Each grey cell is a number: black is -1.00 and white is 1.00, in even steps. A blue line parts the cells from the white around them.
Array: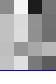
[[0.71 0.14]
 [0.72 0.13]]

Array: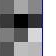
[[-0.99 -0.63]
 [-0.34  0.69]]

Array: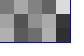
[[-0.35  0.14]
 [-0.29 -0.14]]

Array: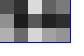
[[-0.78 -0.31]
 [-0.17  0.68]]

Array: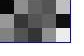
[[-0.58 -0.34]
 [-0.35 -0.59]]

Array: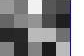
[[ 0.06  0.15]
 [-0.69  0.46]]

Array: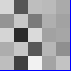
[[ 0.57 -0.04]
 [-0.66  0.71]]
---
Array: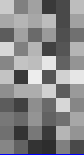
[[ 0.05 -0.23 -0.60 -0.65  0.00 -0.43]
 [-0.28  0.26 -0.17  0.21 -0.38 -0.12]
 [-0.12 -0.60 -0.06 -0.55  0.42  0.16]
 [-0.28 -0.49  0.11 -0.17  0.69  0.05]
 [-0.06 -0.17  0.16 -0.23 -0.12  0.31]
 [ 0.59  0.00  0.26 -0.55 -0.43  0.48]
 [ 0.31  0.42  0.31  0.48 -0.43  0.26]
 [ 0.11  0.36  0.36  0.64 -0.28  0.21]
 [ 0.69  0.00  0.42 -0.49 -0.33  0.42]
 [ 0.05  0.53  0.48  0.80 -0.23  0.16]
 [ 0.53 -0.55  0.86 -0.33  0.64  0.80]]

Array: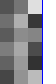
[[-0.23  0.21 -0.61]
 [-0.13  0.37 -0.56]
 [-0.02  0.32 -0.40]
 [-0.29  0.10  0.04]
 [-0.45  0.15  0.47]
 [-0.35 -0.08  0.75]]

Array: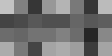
[[ 0.53  0.01 -0.58  0.19  0.41 -0.05 -0.58  0.47]
 [ 0.35 -0.05 -0.47  0.29  0.35  0.24 -0.53  0.29]
 [-0.47 -0.42 -0.31 -0.37 -0.37 -0.20 -0.31 -0.26]
 [-0.15 -0.20 -0.10 -0.10  0.01 -0.15 -0.70  0.07]]

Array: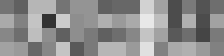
[[ 0.27  0.21 -0.19  0.06  0.54 -0.30 -0.04  0.43  0.43  0.21  0.76  0.01
   0.33  0.38  0.21  0.01]
 [-0.09 -0.25  0.43  0.43 -0.09  0.16  0.16 -0.25 -0.19 -0.19  0.65  0.27
  -0.40 -0.04 -0.35 -0.14]
 [ 0.06 -0.14  0.49  0.11 -0.25  0.11 -0.04 -0.25 -0.14  0.06  0.54  0.27
  -0.30 -0.14 -0.46 -0.04]
 [ 0.33  0.01  0.54 -0.61  0.60  0.11  0.16  0.38  0.21  0.33  0.82  0.49
  -0.40  0.38 -0.40  0.27]]

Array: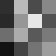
[[-0.63  0.46 -0.41  0.07]
 [-0.14  0.35 -0.30 -0.04]
 [-0.86 -0.47 -0.09  0.24]
 [-0.68  0.18  0.81 -0.36]]

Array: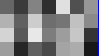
[[ 0.23 -0.70 -0.25 -0.43  0.29  0.35 -0.81]
 [-0.20 -0.54  0.03 -0.64  0.76 -0.37  0.18]
 [ 0.40 -0.25  0.61 -0.14 -0.08  0.51  0.08]
 [ 0.66 -0.31  0.82 -0.02  0.23  0.56 -0.59]]

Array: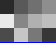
[[-0.67 -0.30 -0.12  0.11]
 [-0.41  0.55 -0.06 -0.57]
 [ 0.83  0.05  0.38  0.49]]
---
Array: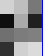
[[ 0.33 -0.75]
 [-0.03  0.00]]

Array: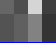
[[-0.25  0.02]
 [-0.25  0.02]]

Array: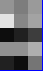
[[ 0.06  0.28]
 [-0.75 -0.52]]

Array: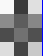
[[-0.27  0.06]
 [-0.11 -0.37]]

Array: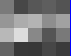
[[0.35 0.41]
 [0.73 0.07]]

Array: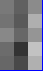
[[-0.30  0.37]
 [-0.19  0.17]]
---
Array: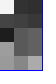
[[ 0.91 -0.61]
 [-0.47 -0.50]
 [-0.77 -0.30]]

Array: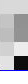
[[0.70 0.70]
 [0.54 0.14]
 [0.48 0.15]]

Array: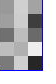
[[ 0.20  0.63]
 [ 0.25  0.61]
 [-0.12  0.48]]

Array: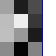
[[ 0.27 -0.77]
 [ 0.48  0.87]
 [ 0.50  0.20]]

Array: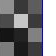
[[ 0.14 -0.56]
 [-0.41  0.55]
 [-0.84 -0.73]]

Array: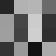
[[-0.71  0.40]
 [ 0.23 -0.45]
 [ 0.25 -0.48]]

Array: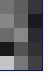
[[-0.10 -0.26]
 [ 0.06 -0.22]
 [-0.16  0.07]]
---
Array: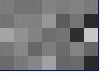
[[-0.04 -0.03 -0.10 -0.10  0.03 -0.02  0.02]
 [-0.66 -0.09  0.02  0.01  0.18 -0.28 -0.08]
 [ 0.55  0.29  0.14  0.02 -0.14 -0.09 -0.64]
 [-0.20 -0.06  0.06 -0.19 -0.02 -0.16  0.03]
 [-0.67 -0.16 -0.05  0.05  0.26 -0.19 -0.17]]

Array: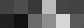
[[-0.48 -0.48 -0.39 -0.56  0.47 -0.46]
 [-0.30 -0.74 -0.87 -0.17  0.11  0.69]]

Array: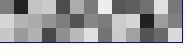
[[-0.06 -0.02 -0.73  0.53  0.59 -0.40  0.35 -0.04  0.86 -0.32 -0.26 -0.11
   0.76]
 [ 0.00  0.68  0.41  0.34  0.16 -0.02 -0.35  0.06 -0.03  0.60  0.68 -0.74
   0.23]
 [ 0.70  0.56  0.21  0.39 -0.43  0.12  0.45  0.75 -0.10  0.59  0.26 -0.34
  -0.18]]

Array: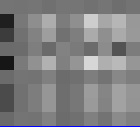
[[-0.10 -0.09 -0.10 -0.08 -0.12 -0.08 -0.08 -0.11 -0.08 -0.14]
 [ 0.19 -0.76 -0.06  0.11  0.36 -0.03  0.12  0.61  0.31  0.43]
 [ 0.20 -0.53 -0.11  0.02  0.24 -0.11 -0.01  0.34  0.12  0.33]
 [-0.03 -0.16 -0.15 -0.01 -0.17  0.02 -0.04 -0.16  0.10 -0.35]
 [ 0.18 -0.83 -0.04  0.14  0.39  0.00  0.17  0.69  0.37  0.45]
 [-0.01 -0.16 -0.09 -0.10  0.00 -0.15 -0.12 -0.01 -0.10  0.07]
 [ 0.17 -0.41 -0.11 -0.02  0.18 -0.14 -0.07  0.22  0.04  0.27]
 [ 0.16 -0.41 -0.11 -0.02  0.18 -0.14 -0.07  0.21  0.03  0.27]
 [ 0.00 -0.17 -0.09 -0.10  0.01 -0.15 -0.12  0.00 -0.10  0.09]]

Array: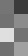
[[-0.54 -0.08]
 [ 0.10 -0.11]
 [-0.10  0.75]
 [ 0.26 -0.12]]

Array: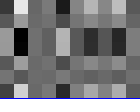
[[-0.30 -0.56  0.82 -0.19 -0.04 -0.80  0.04  0.42  0.06  0.48]
 [-0.21 -0.31  0.21 -0.17 -0.11 -0.40 -0.08  0.07 -0.07  0.08]
 [-0.02  0.21 -1.00 -0.12 -0.25  0.41 -0.31 -0.65 -0.33 -0.70]
 [-0.02  0.20 -0.98 -0.12 -0.25  0.40 -0.31 -0.64 -0.33 -0.69]
 [-0.21 -0.31  0.23 -0.17 -0.11 -0.40 -0.08  0.07 -0.07  0.10]
 [-0.13 -0.09 -0.31 -0.15 -0.17 -0.05 -0.18 -0.24 -0.18 -0.26]
 [-0.28 -0.49  0.64 -0.18 -0.06 -0.68  0.00  0.32  0.02  0.36]]

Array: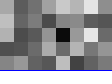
[[ 0.11  0.32 -0.28 -0.11  0.26  0.58  0.42  0.79]
 [-0.33  0.50 -0.21 -0.03 -0.41  0.04  0.08 -0.27]
 [-0.17  0.40 -0.40 -0.30  0.16 -0.91  0.20  0.80]
 [ 0.17 -0.38 -0.35 -0.16  0.35 -0.16  0.41 -0.07]
 [-0.04  0.04  0.19 -0.23 -0.32  0.49 -0.48 -0.23]]
